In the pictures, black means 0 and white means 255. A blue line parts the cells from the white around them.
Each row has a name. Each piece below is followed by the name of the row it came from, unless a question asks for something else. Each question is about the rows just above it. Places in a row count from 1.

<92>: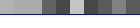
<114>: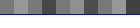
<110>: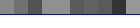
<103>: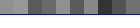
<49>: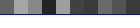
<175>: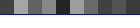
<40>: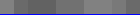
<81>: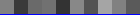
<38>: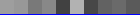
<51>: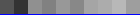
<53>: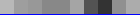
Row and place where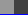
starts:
<114>, 9
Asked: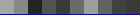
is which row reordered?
<49>
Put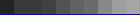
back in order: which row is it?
<49>
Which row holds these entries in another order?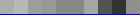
<53>
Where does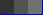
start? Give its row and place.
<103>, 8
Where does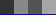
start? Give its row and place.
<81>, 5
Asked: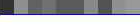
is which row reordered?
<110>

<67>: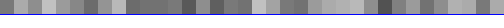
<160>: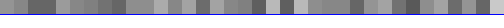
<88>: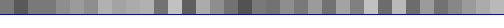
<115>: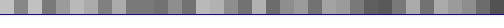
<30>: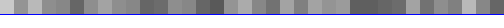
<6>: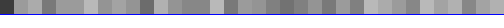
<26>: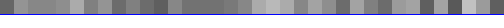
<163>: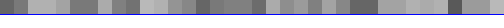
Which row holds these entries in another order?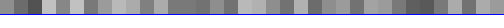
<115>
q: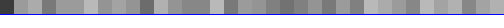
<6>
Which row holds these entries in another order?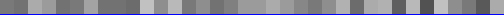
<115>
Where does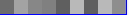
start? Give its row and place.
<160>, 15
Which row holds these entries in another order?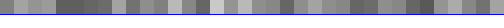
<30>

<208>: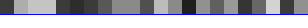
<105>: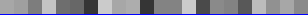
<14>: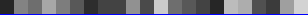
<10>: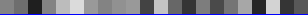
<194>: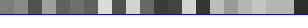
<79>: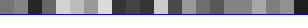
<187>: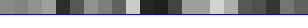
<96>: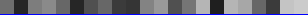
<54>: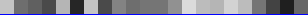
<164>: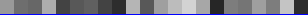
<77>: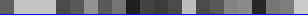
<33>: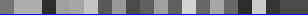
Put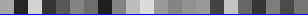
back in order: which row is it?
<10>
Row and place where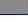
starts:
<208>, 9
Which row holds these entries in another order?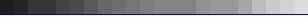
<79>
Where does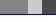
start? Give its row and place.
<105>, 12

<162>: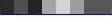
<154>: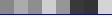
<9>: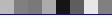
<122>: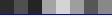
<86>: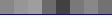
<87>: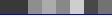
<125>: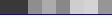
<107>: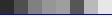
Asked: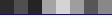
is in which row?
<122>
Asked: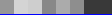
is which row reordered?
<125>
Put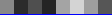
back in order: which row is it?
<122>

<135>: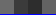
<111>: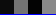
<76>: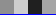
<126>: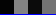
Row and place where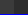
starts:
<135>, 2
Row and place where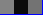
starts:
<126>, 2
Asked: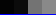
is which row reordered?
<111>
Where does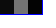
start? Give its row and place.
<111>, 1
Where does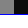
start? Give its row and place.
<126>, 2
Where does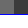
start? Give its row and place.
<135>, 1
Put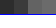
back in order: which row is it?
<135>

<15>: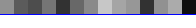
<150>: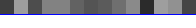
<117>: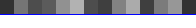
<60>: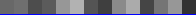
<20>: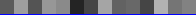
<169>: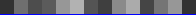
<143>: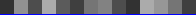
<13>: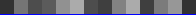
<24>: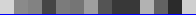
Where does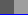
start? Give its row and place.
<20>, 1
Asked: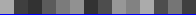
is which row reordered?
<13>
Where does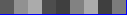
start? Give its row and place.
<13>, 4
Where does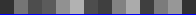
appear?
<117>

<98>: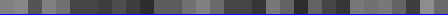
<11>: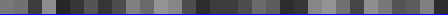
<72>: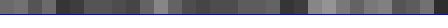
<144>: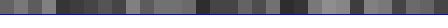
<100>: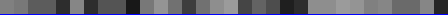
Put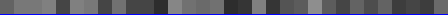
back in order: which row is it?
<144>
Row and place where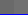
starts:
<72>, 1
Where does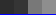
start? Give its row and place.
<144>, 21

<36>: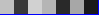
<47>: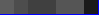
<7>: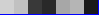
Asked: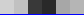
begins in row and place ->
<7>, 1
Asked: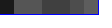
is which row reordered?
<47>

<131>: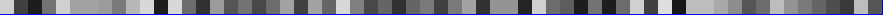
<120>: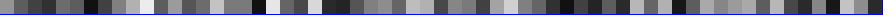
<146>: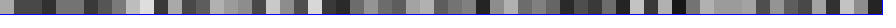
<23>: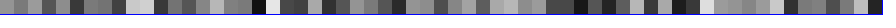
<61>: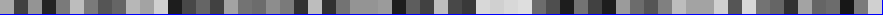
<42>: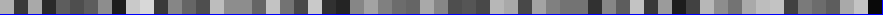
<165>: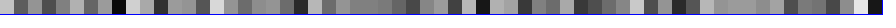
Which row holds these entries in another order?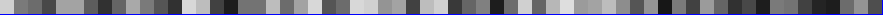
<131>
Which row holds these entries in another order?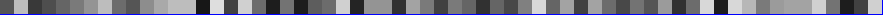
<131>
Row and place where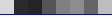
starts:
<120>, 23

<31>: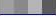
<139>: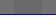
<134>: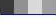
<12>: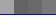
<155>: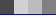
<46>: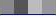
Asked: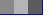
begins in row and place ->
<31>, 2
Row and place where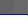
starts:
<12>, 2

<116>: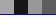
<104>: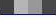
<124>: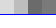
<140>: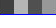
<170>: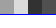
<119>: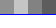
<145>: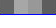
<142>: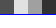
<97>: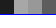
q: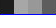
<97>
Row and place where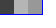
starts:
<104>, 1
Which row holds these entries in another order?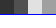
<142>
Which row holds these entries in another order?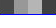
<104>
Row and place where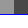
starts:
<104>, 3
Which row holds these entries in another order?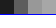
<97>

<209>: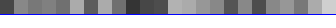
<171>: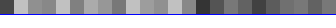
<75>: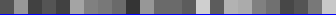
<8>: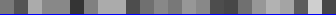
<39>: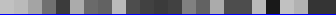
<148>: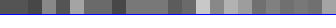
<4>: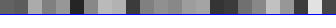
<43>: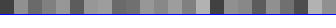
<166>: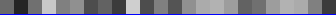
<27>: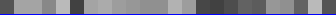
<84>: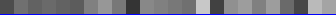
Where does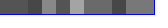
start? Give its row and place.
<148>, 1
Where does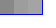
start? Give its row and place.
<4>, 13
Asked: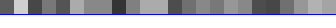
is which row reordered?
<8>

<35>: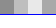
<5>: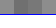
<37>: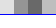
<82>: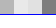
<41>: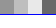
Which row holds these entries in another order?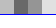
<37>
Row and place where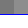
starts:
<5>, 3
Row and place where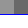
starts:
<37>, 2
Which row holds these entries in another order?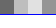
<37>
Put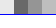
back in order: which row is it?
<41>
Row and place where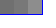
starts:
<5>, 2

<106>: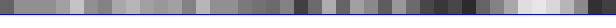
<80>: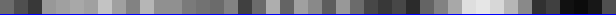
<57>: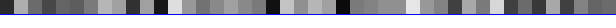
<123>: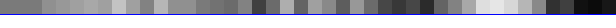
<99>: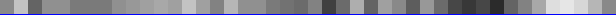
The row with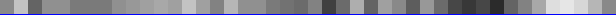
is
<99>
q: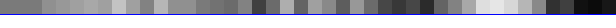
<123>
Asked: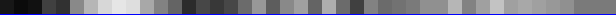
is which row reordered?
<123>
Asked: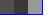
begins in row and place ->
<80>, 2
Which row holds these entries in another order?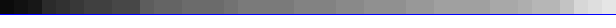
<123>
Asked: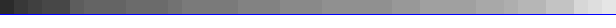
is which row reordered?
<99>

